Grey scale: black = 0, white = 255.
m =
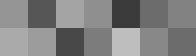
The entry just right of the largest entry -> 136
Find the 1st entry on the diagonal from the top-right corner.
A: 130
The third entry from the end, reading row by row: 190
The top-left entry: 149

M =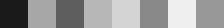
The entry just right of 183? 212
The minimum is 26
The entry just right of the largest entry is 152

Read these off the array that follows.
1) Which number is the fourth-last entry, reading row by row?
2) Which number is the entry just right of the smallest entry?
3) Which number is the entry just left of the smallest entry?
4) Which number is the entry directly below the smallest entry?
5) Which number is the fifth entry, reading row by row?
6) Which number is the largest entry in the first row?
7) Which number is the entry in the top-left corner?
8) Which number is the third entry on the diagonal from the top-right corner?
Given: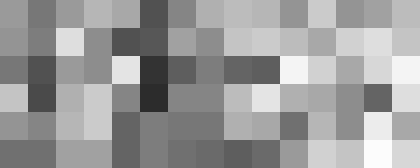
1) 209
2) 133
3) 133
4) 125
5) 168
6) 203
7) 154
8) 168

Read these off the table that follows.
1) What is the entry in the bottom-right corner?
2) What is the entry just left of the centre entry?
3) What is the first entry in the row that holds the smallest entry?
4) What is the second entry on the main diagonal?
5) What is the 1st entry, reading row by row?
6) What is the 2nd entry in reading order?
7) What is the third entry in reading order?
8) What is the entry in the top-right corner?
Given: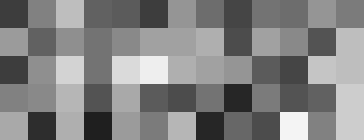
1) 205
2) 238
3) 169
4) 97
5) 61
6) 129
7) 190
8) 123

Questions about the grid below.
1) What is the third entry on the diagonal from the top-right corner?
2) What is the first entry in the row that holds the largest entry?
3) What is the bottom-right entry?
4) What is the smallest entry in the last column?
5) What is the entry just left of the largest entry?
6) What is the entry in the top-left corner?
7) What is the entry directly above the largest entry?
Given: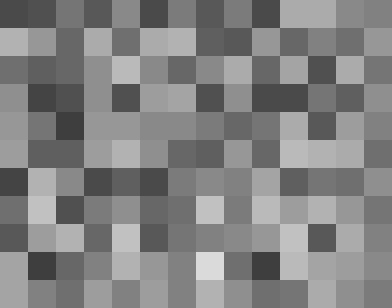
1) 80
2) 164
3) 123
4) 111
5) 129
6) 74
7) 129

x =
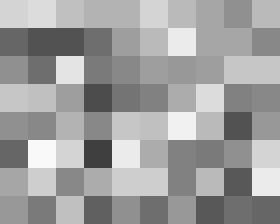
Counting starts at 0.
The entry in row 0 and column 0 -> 212
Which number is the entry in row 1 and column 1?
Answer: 82
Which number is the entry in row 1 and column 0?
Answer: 102
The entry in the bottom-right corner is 102
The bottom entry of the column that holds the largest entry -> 122
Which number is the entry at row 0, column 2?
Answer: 192
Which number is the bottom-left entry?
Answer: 152
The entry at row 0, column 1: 220
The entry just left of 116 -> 76
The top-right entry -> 186
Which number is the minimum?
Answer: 63
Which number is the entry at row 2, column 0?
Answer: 144
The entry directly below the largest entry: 206

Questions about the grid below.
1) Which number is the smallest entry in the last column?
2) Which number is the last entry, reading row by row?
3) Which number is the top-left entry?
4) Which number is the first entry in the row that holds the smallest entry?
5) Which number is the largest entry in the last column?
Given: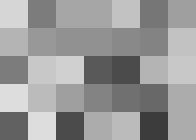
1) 159
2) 172
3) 214
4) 97
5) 200

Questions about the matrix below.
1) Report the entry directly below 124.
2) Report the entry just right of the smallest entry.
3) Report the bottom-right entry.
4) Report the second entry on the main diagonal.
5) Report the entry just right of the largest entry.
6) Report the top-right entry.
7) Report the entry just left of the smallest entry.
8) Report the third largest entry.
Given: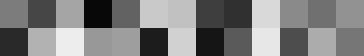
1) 41
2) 98
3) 118
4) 178
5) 152
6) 146
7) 165
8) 217

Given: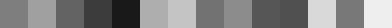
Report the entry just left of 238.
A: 120
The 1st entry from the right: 238
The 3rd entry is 99
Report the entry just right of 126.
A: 160

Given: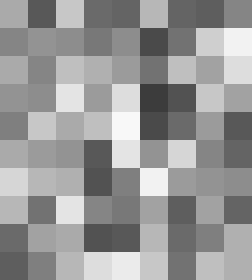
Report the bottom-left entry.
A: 94
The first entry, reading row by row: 170
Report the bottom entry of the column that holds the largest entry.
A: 235
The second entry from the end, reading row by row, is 191
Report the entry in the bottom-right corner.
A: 176
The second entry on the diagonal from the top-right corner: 207
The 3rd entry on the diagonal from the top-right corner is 191
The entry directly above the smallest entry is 114
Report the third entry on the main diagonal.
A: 191
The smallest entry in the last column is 88
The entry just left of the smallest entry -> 221
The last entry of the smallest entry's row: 162
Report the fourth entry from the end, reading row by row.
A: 199
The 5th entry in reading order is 100
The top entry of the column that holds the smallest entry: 183
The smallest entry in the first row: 88
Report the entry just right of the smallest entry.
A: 82
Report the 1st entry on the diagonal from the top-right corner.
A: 133
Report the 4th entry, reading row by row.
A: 106
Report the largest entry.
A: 248
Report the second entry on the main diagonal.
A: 147
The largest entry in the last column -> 242
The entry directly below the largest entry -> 228

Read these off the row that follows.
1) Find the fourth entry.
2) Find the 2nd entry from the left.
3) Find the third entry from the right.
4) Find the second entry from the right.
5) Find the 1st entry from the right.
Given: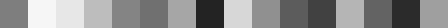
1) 189
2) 246
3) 99
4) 43
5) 159

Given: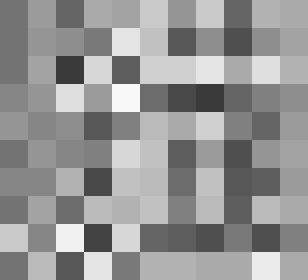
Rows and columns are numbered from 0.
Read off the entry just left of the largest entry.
155
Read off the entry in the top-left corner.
115
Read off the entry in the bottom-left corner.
115
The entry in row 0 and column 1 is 155
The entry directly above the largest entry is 93
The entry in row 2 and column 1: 163
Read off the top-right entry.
170
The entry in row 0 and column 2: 101
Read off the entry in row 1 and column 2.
142
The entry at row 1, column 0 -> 115
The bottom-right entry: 170
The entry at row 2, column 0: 115
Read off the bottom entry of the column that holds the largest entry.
121
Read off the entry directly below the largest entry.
128
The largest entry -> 248
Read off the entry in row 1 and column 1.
149
